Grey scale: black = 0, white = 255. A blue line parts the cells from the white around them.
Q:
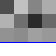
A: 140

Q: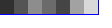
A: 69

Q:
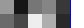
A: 238

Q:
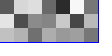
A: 153

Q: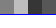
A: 190

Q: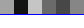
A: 106

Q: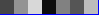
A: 129

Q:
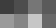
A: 133

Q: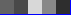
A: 216

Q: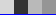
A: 51
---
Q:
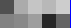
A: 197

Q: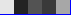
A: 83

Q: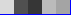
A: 54

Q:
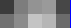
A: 147

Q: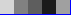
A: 94

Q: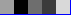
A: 110

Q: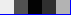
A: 3

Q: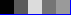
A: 220

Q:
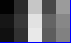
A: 198
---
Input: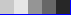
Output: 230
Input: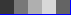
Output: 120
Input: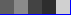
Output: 138
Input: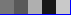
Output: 89
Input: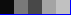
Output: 121
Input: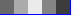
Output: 171
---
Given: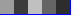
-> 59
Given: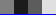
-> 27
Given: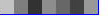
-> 126
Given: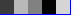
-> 185
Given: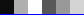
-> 175
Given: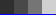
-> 73
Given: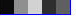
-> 143
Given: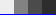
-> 130
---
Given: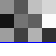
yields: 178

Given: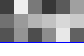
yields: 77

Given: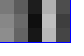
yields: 23

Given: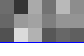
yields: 178

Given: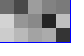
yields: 163

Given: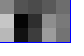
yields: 61

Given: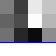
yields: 11

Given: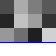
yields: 31

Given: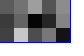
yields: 77
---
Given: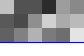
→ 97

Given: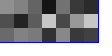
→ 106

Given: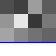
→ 164

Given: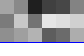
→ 143

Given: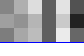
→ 125

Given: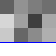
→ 201

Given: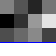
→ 77
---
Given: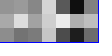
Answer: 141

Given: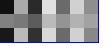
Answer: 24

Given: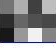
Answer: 24

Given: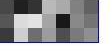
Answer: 58

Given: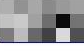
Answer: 124

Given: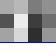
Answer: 163

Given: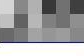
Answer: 105
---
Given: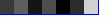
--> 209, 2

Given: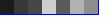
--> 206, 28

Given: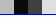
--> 223, 10

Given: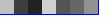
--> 207, 35

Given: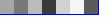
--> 245, 59

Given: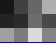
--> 218, 23

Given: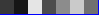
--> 229, 22

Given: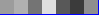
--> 223, 59
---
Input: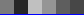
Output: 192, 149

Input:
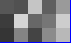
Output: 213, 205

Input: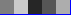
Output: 202, 173

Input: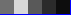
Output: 216, 111

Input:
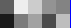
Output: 238, 204

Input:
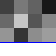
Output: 198, 157

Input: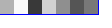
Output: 249, 209
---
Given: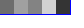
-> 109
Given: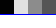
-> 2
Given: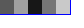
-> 89
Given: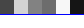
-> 70
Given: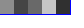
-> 141
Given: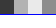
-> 57
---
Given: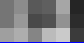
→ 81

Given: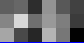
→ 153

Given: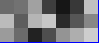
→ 42

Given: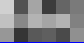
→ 165

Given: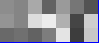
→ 176

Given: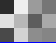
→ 183

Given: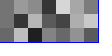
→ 68
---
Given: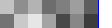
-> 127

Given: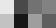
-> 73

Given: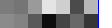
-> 207

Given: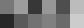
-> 151

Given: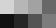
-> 182

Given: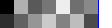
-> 238

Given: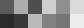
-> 206

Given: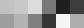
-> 121
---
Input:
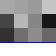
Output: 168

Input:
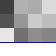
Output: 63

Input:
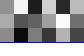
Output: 146

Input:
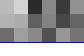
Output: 186

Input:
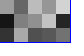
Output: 157

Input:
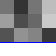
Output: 117
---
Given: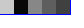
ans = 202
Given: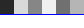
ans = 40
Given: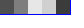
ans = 79
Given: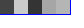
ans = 67
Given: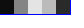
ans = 13
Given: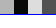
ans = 181
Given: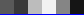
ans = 89
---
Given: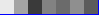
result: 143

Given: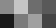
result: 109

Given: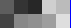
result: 207

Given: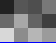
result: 78

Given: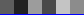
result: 196

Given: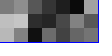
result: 10

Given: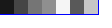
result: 89

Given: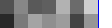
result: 107
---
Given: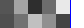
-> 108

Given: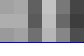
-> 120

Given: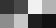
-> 241

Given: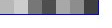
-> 141

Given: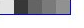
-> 122

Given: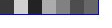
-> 77

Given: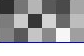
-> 74

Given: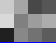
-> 72
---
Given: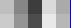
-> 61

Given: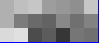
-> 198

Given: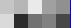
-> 234

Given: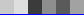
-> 59

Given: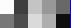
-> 196

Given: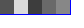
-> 61
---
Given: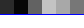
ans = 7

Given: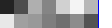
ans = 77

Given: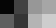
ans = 66

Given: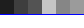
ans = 62

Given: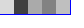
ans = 64

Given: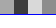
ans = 60

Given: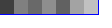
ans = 128

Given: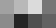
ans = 184

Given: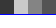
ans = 202

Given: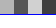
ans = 85
